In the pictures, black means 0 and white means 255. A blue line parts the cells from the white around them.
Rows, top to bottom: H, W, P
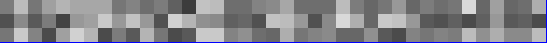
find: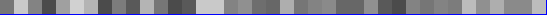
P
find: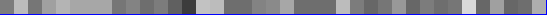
H
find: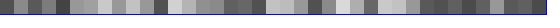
W

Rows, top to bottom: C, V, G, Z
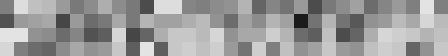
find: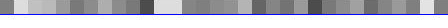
C
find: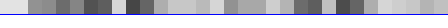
G
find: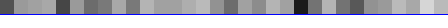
V
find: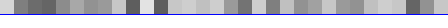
Z

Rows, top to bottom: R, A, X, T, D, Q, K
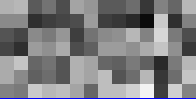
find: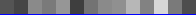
X
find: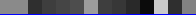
A
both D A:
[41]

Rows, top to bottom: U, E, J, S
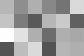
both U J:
[175]
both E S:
[182]
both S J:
[175]

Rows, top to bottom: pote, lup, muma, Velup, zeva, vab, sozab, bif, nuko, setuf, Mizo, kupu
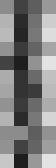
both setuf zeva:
[146]
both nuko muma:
[120]
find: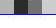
lup

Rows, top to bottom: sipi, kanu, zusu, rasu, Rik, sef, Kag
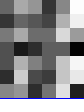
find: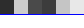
sef
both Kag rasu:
[45]
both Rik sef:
[197]
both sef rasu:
[45]

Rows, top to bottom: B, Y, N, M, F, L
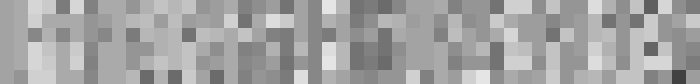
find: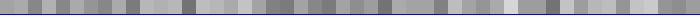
N
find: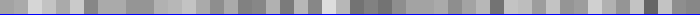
M
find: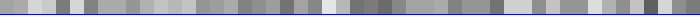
B

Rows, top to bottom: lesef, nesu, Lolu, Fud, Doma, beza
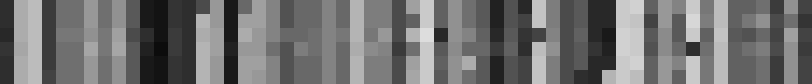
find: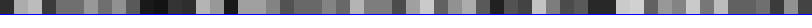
Doma
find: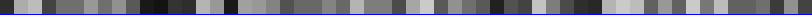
beza
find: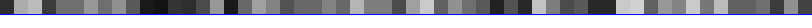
lesef
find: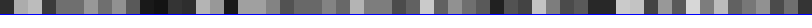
nesu

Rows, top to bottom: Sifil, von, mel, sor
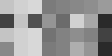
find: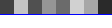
von
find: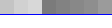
Sifil
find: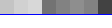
mel

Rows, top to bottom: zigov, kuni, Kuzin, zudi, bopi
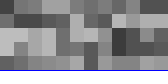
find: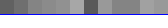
bopi
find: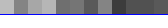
zudi
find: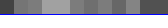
zigov
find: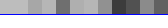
Kuzin

